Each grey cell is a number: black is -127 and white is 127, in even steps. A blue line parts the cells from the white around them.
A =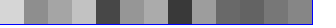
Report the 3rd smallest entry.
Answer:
-28
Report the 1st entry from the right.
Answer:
6
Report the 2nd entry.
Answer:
14
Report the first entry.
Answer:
86

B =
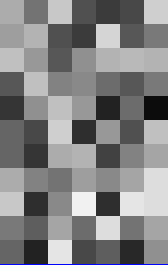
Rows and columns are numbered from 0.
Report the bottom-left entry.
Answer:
-26
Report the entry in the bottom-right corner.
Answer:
16
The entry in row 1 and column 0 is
30
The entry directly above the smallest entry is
-6
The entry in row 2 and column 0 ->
64
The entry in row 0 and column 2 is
72
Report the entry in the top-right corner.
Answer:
79
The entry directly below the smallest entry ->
64
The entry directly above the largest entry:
30
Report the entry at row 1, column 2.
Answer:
-47
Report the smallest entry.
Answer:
-115
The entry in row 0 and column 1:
-12
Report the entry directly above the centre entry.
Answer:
24
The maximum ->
113
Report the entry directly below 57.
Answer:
-40
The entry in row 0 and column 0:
44
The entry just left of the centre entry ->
79
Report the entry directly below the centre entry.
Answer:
51

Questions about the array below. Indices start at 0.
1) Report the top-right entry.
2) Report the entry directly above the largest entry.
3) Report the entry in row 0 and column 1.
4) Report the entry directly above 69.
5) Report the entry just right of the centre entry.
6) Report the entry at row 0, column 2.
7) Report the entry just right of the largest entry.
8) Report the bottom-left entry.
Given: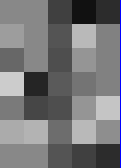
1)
-83
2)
-24
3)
8
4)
1
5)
-11
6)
-63
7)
-90
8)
8

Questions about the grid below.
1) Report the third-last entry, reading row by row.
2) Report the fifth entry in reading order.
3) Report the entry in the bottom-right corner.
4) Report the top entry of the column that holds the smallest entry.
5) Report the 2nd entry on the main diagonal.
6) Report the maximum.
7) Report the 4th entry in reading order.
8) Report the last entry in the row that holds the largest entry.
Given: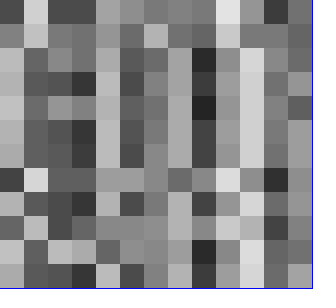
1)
86
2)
35
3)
35
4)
-6
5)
65
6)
99
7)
-52
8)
-14

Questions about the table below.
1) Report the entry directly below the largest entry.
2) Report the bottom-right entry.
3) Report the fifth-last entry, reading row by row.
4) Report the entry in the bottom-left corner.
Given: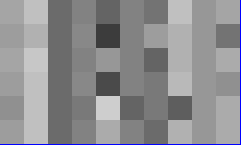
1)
43
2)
43
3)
2
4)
29

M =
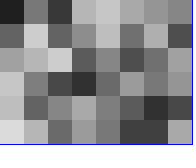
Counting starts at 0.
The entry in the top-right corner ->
6
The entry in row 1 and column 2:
-28
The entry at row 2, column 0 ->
33
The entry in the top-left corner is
-96
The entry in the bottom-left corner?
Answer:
91
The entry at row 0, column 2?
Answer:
-71
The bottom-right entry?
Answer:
41
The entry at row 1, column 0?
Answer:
-28
